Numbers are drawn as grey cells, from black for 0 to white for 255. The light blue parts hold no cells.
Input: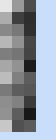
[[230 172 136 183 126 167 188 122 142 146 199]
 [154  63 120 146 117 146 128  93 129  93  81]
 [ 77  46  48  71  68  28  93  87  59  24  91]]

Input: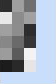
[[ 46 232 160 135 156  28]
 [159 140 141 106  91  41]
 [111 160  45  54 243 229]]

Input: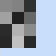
[[136 161  43  39]
 [130  32 178 192]
 [ 48 103 139  40]]

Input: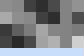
[[142 170  58  67]
 [136 142  95  41]
 [ 64 136 124  73]
 [ 46  64 166 162]
 [ 74  46 133 177]
 [131 131 131 131]
 [146  76 123 207]]

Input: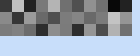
[[ 57 138 123]
 [193  54 129]
 [ 34 154 108]
 [121 105  45]
 [180  79 141]
 [112 124 123]
 [ 80 133  45]
 [145 105 149]
 [113 123  77]
 [  8 195 178]
 [ 34 149 112]]

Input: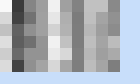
[[249 216 193 222 205 219]
 [ 59  67  98  94 106  67]
 [133 114 144 112 147 144]
 [158 160 160 148 147 164]
 [241 230 210 241 233 215]
 [160 175 178 193 216 166]
 [130 124 125 125 128 126]
 [193 191 183 190 183 188]
 [193 164 158 164 159 165]
 [137 145 140 188 170 126]]

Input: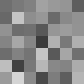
[[111 104 146 132 109 190 154]
 [121 196 109 167 130  65 212]
 [129 142 112 134 116 120 138]
 [162 151  88  59 197 183  73]
 [153 106 150 177  89 136 125]
 [149 137 156 121 166 132  94]
 [ 94 146 147 175 112 172 181]]

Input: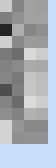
[[203 126  36 207 122 130 134  78 132 143 211 210]
 [133 145 174 137 109 138 121 126 107 131 150 143]
 [162 162 134 155 218 171 197 199 219 177 136 146]
 [158 161 143 153 204 168 188 190 205 172 137 145]]
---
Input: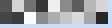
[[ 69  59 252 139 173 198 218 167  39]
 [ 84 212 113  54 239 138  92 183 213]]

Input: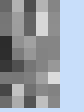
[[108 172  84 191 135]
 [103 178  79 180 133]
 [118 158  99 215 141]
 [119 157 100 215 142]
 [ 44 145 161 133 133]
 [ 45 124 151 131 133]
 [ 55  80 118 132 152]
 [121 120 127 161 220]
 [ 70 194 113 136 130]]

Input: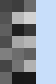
[[103  24  25]
 [ 68  61 107]
 [ 83 184 210]
 [ 95  30  55]
 [ 77 167 181]
 [127 109  95]
 [ 69 115 177]]

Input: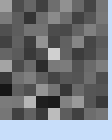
[[118  65  98  59 188  93  64 109 117]
 [161  77 102  64 110 145 104  69 117]
 [123  93  52 109 139 110  66  86 120]
 [ 80  93 116 116  76  73 100 128 107]
 [ 65  97  62 147  69  97 134  70  90]
 [101  91  57  77 208  98  60  72  97]
 [164  76 106  43 122 124  82 106 125]
 [ 57 114 127  94  68  87  84 110  77]
 [ 22  95  80 149 116  54 106  86  84]
 [123 121 182  31  27 130 154  85  57]]

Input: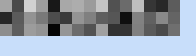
[[141  94 156 147   4 149 108  82 160  49  52 128  90  74 111]
 [165  73 209 158  24 168 173 155 196  81 107 190  54  40  92]
 [ 39  91 147 121  77  58 148 128  94  86  15 130  97 137 100]]

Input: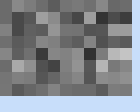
[[118  90 102 111 131 111 107 107  92 124 122]
 [107 137 124 109  92 116 121 112 136 104 108]
 [107  73  87 159 139  92  71 158  52  76  61]
 [129  73  96  92 149 116 115  84  86 155 156]
 [111  91  99 134 128 103  93 132  81  98  90]
 [134  95 112  58 134 130 143  49 124 184 196]
 [108 169 144  81  67 128 147  87 181 121 134]
 [117 128 124  86 102 123 134  85 140 136 144]]

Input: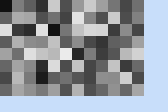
[[103 165 144 121 159  82 178  80 103 145 103 166]
 [ 17 125  94  48 202  79 153 202 159 117  71 112]
 [ 98 172 166  80 113  67 226 133  79 202  77 129]
 [223  58  44 224  18 118 194 215 212  60 139  70]
 [ 92 177 140 135 193  92 140  73  53  96 101 160]
 [162 111 222 195 184 235  40 124  61  85 185 210]
 [102 163 137  43 219  76 195  70  98 195  59 106]
 [ 72 184 121  27  95 113  85  69 142 140 206  74]]

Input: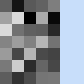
[[ 93  50  76 117 119]
 [ 96  20  89  98 126]
 [162 217   1 170   9]
 [218 113  96  93  40]
 [132 157 129 182 115]
 [155  71 181  74  67]
 [121 204  43 101  71]]
